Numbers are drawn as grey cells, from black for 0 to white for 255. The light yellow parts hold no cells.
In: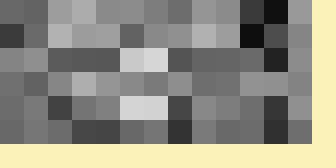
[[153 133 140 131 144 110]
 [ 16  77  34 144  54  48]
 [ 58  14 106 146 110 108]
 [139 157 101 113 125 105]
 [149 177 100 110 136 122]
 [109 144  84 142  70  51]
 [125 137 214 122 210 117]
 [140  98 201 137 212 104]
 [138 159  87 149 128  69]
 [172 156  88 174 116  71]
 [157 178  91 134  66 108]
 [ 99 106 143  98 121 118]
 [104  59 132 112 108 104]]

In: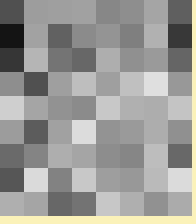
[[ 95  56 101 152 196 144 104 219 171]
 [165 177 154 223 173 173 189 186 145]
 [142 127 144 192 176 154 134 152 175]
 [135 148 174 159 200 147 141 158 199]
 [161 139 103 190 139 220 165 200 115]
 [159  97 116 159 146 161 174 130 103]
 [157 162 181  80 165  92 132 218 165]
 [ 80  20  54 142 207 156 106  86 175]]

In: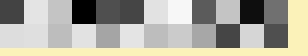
[[113  79]
 [ 14 214]
 [196  69]
 [ 92 166]
 [246 204]
 [225 189]
 [ 68 228]
 [ 79 165]
 [  1 225]
 [196 190]
 [227 223]
 [ 67 220]]

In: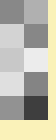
[[176 135 236 132  62]
 [136 211 200 223 146]]

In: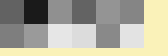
[[133 227]
 [148 137]
 [ 99 220]
 [144 230]
 [ 26 154]
 [ 98 126]]

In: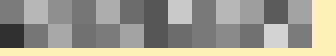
[[165 124]
 [ 90 211]
 [157 113]
 [184 139]
 [122 122]
 [199 108]
 [ 85  85]
 [108 165]
 [174 123]
 [117 112]
 [141 169]
 [183 117]
 [123  48]]

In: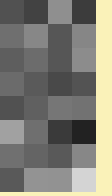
[[ 60 134 140  83 114  34 135 212]
 [143  86  86  73 118  58  89 146]
 [ 66 135 108  90  96 111 100 147]
 [ 81 111  94 107  81 161 112  89]]

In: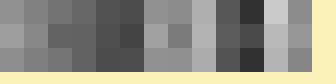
[[140 151 134]
 [202 185 180]
 [ 49  74  49]
 [ 87  92  83]
 [175 179 172]
 [140 123 144]
 [145 161 145]
 [ 76  68  77]
 [ 82  79  76]
 [103  98  98]
 [115  99 117]
 [129 136 127]
 [145 158 142]]

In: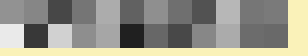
[[122 105]
 [118 108]
 [183 171]
 [ 82 135]
 [111  72]
 [143 103]
 [ 97  32]
 [172 166]
 [117 142]
 [ 71 209]
 [134  56]
 [146 234]]
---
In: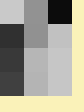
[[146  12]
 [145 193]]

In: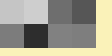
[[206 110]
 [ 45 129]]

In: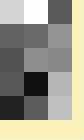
[[253  90]
 [106 147]]

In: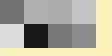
[[176 171]
 [ 25 121]]

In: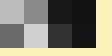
[[137  25]
 [208  51]]

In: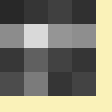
[[ 53  64]
 [217 149]]
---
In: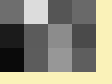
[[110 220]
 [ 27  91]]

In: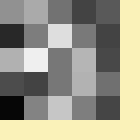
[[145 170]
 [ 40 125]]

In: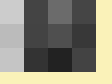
[[204  68]
 [187  67]]

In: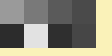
[[154 121]
 [ 44 226]]

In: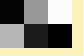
[[  5 153]
 [182  27]]

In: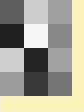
[[ 95 205]
 [ 32 247]]

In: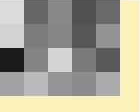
[[219 102]
 [210 124]]
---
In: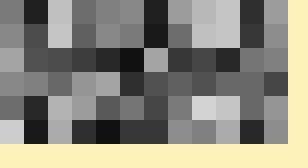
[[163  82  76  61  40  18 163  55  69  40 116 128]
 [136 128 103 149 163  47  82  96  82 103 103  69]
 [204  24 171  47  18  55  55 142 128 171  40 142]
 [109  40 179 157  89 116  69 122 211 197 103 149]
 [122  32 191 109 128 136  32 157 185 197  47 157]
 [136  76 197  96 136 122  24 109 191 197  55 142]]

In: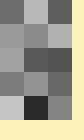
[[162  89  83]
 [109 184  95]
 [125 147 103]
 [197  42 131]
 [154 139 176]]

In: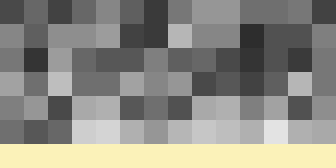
[[ 73 103  66 103 134  95  58 119 150 150 111 111 119  66]
 [127 150  73 169 176  87 111  81 169 176 127 162  81 142]
 [111  87 103 206 212 176 150 182 198 190 176 227 176 169]
 [134  95 142 142 156  66  58 182 134 134  45  81  81 127]
 [119  52 156 103  87  87 127  95 103  73  52  81  58 119]
 [162 111 190 111 111 162 134 150  73  87  66  95 182 119]]

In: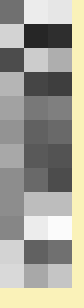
[[211  38  46]
 [181  69  62]
 [141 105  76]
 [168  89  83]
 [147  97 105]
 [211  97 112]
 [162 120 127]
 [ 76 204 174]
 [141 189 189]
 [217 168 197]
 [112 236 230]
 [134 236 251]]

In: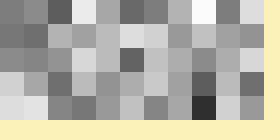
[[125 139  93 235 167 105 125 179 251 125 221]
 [209 167 111 187 147 173 201 161  93 187 111]
 [221 227 133 119 153 193 133 167  47 209 153]
 [139 133 147 215 187  99 193 173 139 173 215]
 [119 111 179 161 187 221 209 153 193 161 147]]

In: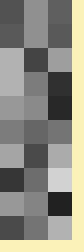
[[152 132  33]
 [152 138  40]
 [178 124  48]
 [ 89 144  89]
 [ 82 144  95]
 [124 102 116]
 [178  68 158]
 [165  74 171]
 [ 74 116 178]
 [ 54 109 210]]

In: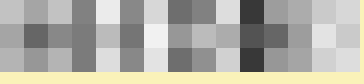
[[165 102 136 123 187 117 241 151 187 172  83 102 157 227 202]
 [180 151 180 123 221 136 227 110 144 209  56 151 165 209 221]
 [194 165 194 129 235 136 215 110 129 221  56 157 172 202 215]]

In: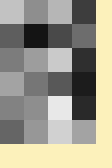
[[ 93  20  73 109]
 [162 117  87  28]
 [194 142 182  61]
 [123 156 201  47]
 [101 150 209 162]
 [129 142 231  41]]
